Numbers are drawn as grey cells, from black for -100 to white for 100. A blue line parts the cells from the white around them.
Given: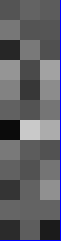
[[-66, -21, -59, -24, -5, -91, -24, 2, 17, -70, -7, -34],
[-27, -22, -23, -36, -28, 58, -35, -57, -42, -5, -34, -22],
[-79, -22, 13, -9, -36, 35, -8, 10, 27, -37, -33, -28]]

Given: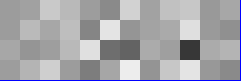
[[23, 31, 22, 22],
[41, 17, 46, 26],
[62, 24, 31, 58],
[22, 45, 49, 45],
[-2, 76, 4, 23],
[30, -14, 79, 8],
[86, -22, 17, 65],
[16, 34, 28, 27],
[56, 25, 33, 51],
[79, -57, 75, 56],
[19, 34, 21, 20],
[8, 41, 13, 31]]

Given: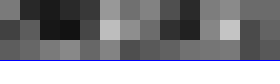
[[-27, -49, -4],
[-19, -28, -69],
[-4, -82, -80],
[7, -86, -68],
[-19, -45, -56],
[3, 48, 19],
[-39, 11, -12],
[-30, -15, 2],
[-24, -62, -38],
[-11, -74, -67],
[-8, 5, -2],
[-5, 54, 8],
[-41, -42, -16],
[-31, -22, -16]]

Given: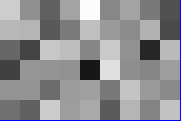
[[-11, 15, -49, -19, 44, 61],
[-24, 16, 18, -47, 42, 13],
[60, -15, 15, 56, -30, -25],
[23, 22, 14, 48, -4, 28],
[33, 25, -82, 5, 50, 98],
[-29, -6, 76, 58, 21, 6],
[42, 54, 11, 14, 9, 28],
[3, 20, 5, -70, 40, -5],
[52, 8, 23, 46, -41, -37]]

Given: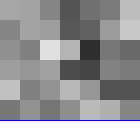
[[-6, 51, 23, 13, 5, 30],
[14, 0, 18, 0, 28, 28],
[-8, 15, 26, 76, 24, 4],
[11, 44, -40, 41, -31, -34],
[46, 18, -46, -64, -25, -11],
[38, -36, 2, -7, 22, -4],
[5, -35, -4, -17, 56, 48]]

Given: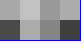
[[-43, 32],
[34, 52],
[5, 20],
[-50, 35]]

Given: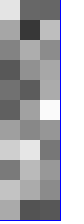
[[33, 53, -4, 62, 25, -25, -11, -31, 3, 30, 79],
[-35, 34, 46, 80, 7, 26, -28, 14, 36, -57, -19],
[-32, 9, 19, -7, 18, 96, 34, 31, 10, 49, -20]]

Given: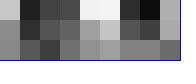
[[7, 10, 56],
[-32, -63, -75],
[-52, -33, -48],
[-12, -22, -42],
[14, 25, 90],
[25, 54, 91],
[1, -34, -64],
[1, -50, -90],
[-16, 33, 38]]
